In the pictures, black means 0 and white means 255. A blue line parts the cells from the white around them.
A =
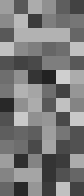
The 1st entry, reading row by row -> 158
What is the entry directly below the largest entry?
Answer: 66
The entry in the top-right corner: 66
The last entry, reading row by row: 66
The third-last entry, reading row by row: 59
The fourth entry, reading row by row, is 144
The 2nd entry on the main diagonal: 186
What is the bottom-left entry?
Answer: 102
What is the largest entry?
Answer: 207
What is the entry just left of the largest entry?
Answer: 34
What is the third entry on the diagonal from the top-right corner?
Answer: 178
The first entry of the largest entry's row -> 110
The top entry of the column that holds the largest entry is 94
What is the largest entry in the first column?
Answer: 193
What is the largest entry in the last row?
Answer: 193
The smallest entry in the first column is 40
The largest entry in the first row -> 172
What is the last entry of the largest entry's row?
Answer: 172
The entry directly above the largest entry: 126

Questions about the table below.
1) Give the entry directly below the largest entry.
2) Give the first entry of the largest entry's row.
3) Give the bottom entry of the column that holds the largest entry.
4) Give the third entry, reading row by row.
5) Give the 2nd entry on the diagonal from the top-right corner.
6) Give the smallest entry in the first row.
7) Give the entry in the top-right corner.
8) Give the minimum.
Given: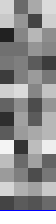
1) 189
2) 244
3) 68
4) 169
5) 68
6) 106
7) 219
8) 33

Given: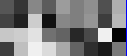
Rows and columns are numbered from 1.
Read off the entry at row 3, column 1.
199
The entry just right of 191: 240
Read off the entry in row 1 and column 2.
53
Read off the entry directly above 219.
113
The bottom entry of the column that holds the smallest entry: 121
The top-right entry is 175
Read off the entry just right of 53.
135
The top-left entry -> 86
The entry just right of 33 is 205
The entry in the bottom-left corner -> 61
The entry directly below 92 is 17

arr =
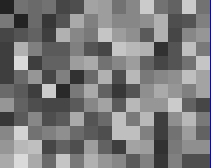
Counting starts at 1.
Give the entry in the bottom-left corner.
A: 170
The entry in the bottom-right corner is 78
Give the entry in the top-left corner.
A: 35
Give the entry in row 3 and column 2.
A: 84
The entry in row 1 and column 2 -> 114
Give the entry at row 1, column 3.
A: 106
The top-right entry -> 114
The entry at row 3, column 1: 70
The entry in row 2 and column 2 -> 35
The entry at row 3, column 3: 98
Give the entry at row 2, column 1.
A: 121

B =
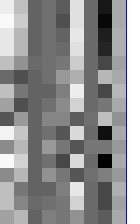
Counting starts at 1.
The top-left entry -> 237
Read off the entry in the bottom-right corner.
169
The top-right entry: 169
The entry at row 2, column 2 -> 204
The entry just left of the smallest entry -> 106
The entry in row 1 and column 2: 191
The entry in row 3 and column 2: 183
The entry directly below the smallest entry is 126
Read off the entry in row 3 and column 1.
231
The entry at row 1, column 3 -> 99
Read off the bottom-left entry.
161
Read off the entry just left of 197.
243
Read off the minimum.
2

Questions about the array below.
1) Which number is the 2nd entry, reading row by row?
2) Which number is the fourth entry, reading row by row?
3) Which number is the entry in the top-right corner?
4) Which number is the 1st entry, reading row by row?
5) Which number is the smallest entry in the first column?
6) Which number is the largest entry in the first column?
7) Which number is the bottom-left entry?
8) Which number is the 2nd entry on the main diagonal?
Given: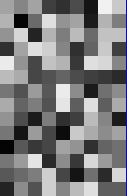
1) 133
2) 63
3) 201
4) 163
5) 4
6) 235
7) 35
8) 4

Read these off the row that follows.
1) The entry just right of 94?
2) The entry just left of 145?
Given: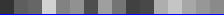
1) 102
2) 130
